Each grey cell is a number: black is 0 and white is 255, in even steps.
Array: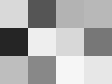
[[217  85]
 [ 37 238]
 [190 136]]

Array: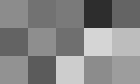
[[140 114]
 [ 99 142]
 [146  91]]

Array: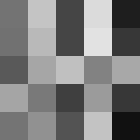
[[115 196]
 [113 185]
 [ 89 166]]

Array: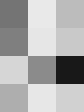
[[116 233]
 [127 230]
 [214 139]]

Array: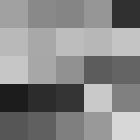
[[161 137]
 [185 168]
 [198 167]]

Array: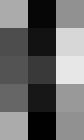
[[171   6]
 [ 77  18]
 [ 83  57]]
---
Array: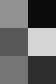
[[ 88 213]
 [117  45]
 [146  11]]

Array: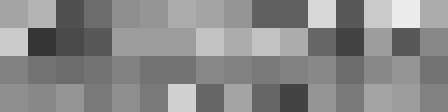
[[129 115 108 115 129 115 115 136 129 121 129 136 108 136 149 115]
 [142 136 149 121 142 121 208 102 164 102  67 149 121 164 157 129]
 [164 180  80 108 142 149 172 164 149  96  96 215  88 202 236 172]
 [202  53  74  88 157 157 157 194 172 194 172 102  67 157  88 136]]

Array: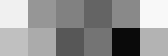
[[192 171  87 116  10 179]
 [240 150 129 100 137 248]]

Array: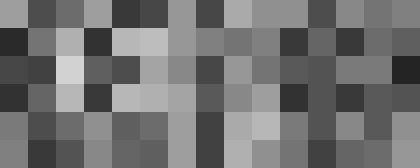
[[ 42 116 176  50 183 189 151 128 116 128  57 101  57 108  95]
 [ 50 101 183  57 183 176 164  89 136 158  50  83  57  89  83]
 [ 71  65 210  95  77 164 136  71 151 116  89  83 122 122  36]
 [122  77 108 144  95 108 158  65 170 183 122  83 136  89 144]
 [128  57  83 136 101  95 158  65 176 144 116  65 101 108 151]
 [158  77 108 158  57  71 151  71 170 144 144  77 136 116 128]]

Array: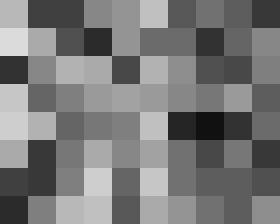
[[ 43 127 184 192  87 170 148 113  93 141]
 [ 50 135 178 170  72 178 141  80  72 127]
 [ 64  56 127 206 101 198 113  93  93  80]
 [170  56 119 170 135 162 113  72 119  56]
 [184  64  64 135 148 192  87 113  93  56]
 [198 101 127 154 162 154 135 119 154  93]
 [206 178 101 119 127 192  37  17  50 107]
 [219 170  80  43 148 107 107  50 101 135]]

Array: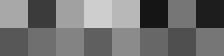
[[ 87 111 131  95 139 103  79 118]
 [168  59 161 206 184  21 118  29]]

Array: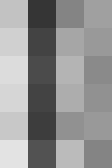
[[194  53 132 160]
 [200  61 145 153]
 [208  67 166 153]
 [214  67 173 145]
 [220  75 180 138]
 [227  82 187 132]]
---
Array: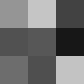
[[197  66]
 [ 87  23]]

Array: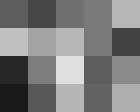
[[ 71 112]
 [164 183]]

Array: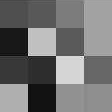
[[ 88 124]
 [192  90]]

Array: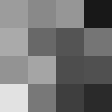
[[137 150]
 [104  84]]

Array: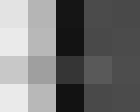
[[181  21]
 [184  19]]

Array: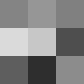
[[150 128]
 [199  78]]

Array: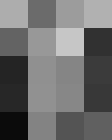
[[107 156]
 [152 198]]

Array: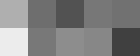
[[110  82]
 [120 141]]

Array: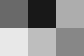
[[ 24 173]
 [190 135]]
